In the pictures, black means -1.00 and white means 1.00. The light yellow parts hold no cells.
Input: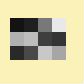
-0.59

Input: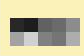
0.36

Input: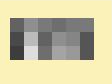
-0.33

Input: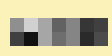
-0.41

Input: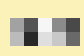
-0.18

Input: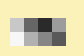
-0.30
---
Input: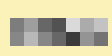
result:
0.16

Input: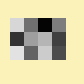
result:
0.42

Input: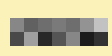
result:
-0.78

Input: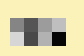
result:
0.40

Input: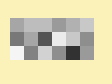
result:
0.57

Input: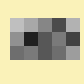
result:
-0.04

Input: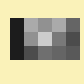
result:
-0.05
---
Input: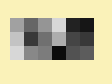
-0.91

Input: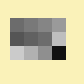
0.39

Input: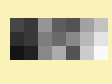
-0.35

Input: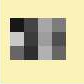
-0.64

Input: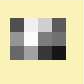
0.26

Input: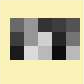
0.45

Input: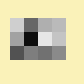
-0.01

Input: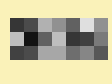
-0.14

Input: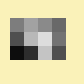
-0.65

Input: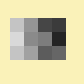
0.26
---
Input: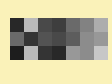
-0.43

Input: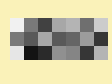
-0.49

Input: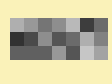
-0.08

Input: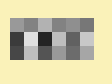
0.40

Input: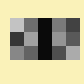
-0.92

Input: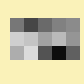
-0.17

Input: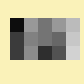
-0.09

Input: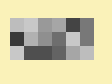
0.20

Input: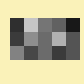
-0.08

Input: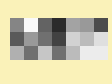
-0.22
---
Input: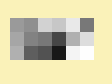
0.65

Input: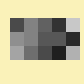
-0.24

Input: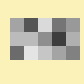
0.71

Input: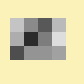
-0.31

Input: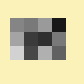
0.21

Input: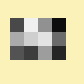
0.14

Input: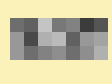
0.54

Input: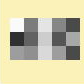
0.79
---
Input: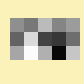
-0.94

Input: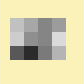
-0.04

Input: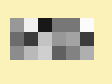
0.02

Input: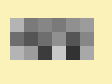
-0.61

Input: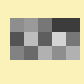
0.11

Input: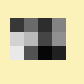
-0.95

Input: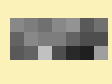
-0.76

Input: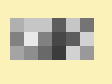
0.65

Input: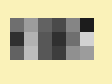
0.13
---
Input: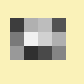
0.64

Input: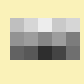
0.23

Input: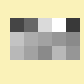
0.18

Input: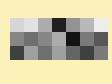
-0.04

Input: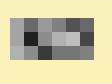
0.49

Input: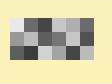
0.55

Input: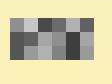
-0.51

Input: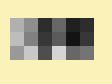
-0.85

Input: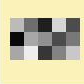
-0.40
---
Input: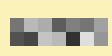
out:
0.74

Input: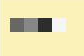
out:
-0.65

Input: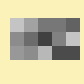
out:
-0.41

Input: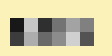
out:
0.63

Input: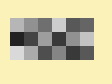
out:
-0.55

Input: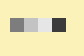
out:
0.80

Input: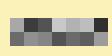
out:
-0.26
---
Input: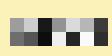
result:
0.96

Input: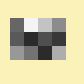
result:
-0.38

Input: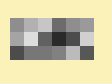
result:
-0.40

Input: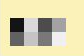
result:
-0.06

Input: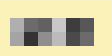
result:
-0.42

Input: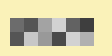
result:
0.65

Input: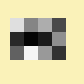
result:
-0.79

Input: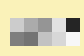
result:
0.69
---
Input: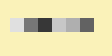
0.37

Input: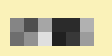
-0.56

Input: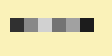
0.26

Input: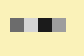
-0.79

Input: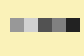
0.00

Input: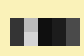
-0.78

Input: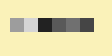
-0.12

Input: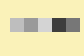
-0.52
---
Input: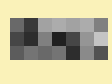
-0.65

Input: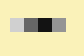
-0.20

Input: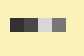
-0.43

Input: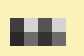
-0.15

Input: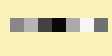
0.33

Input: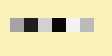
-0.93
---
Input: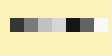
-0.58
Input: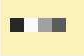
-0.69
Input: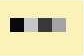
-0.93
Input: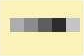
0.36
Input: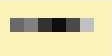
-0.18
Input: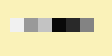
0.89
